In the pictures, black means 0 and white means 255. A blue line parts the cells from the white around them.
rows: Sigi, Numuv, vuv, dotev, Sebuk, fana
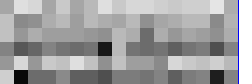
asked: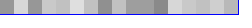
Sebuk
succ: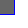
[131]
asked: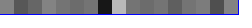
dotev

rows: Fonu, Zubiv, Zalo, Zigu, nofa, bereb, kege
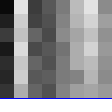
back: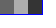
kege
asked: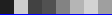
Zubiv
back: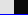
Fonu
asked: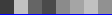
Zalo
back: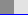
Fonu

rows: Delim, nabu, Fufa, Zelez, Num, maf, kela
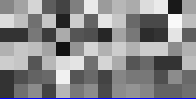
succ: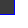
[171]
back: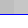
Zelez
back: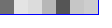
Num
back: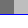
nabu
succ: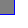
[234]

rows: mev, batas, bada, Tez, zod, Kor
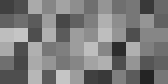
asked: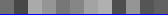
zod
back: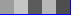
Kor
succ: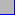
[91]
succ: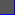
[97]
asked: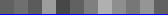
batas
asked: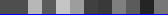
Kor

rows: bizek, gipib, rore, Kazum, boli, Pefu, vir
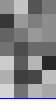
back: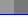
rore
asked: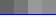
rore

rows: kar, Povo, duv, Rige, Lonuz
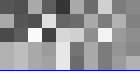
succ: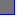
[169]
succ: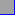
[231]
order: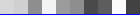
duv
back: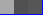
kar
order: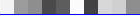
duv
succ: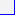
[155]

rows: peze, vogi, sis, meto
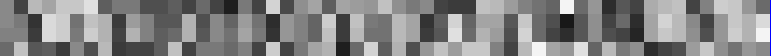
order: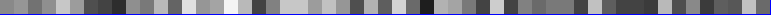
meto
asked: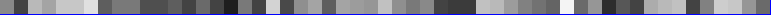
peze
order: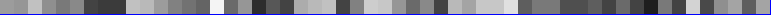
peze
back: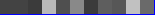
meto
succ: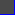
[143]
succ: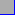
[185]

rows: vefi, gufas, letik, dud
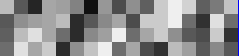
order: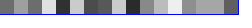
letik
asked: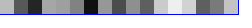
vefi
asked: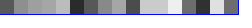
gufas
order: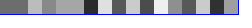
gufas

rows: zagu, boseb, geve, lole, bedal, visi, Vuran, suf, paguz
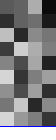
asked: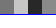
suf
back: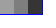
visi
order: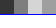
visi
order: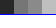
geve

